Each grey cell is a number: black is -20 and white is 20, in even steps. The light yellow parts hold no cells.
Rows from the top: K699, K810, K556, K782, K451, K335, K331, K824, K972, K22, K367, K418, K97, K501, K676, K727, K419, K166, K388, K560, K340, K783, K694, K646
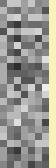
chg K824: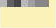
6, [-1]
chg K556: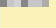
1, [3]
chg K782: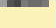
3, [-11]

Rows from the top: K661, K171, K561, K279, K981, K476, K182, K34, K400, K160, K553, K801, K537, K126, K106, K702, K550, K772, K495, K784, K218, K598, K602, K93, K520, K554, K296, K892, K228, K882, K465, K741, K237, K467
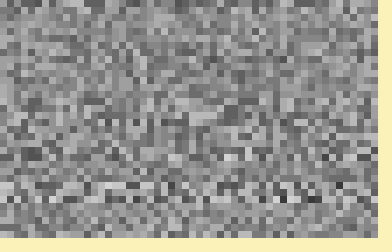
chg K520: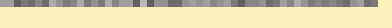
39, [-1]
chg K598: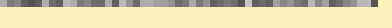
35, [-5]
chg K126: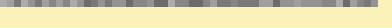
19, [-1]
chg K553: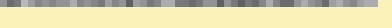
34, [-3]

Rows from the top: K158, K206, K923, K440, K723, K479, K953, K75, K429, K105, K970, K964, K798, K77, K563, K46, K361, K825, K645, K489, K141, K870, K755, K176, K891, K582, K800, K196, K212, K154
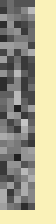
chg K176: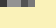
5, [-3]
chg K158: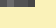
5, [-7]
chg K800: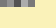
2, [5]
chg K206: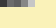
5, [9]
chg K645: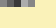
5, [-1]
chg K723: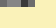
3, [3]
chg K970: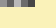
4, [-5]

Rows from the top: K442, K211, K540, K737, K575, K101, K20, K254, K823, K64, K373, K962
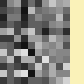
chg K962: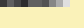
10, [13]
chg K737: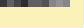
10, [-1]
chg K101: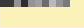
5, [5]
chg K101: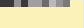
4, [-13]

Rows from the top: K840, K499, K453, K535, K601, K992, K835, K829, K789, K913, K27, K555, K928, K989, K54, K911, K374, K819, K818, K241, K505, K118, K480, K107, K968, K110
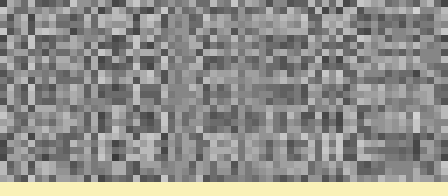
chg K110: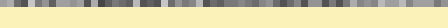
60, [7]
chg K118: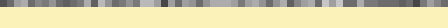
11, [-1]

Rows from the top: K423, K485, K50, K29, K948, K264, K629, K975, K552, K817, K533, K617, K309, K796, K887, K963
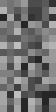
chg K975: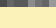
1, [-6]
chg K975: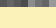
4, [-6]
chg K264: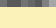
8, [4]
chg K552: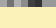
6, [-14]

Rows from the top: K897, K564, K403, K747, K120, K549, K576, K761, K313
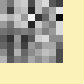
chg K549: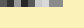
4, [-12]
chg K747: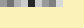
3, [10]
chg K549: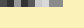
1, [-6]
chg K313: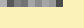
8, [2]
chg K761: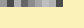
1, [2]

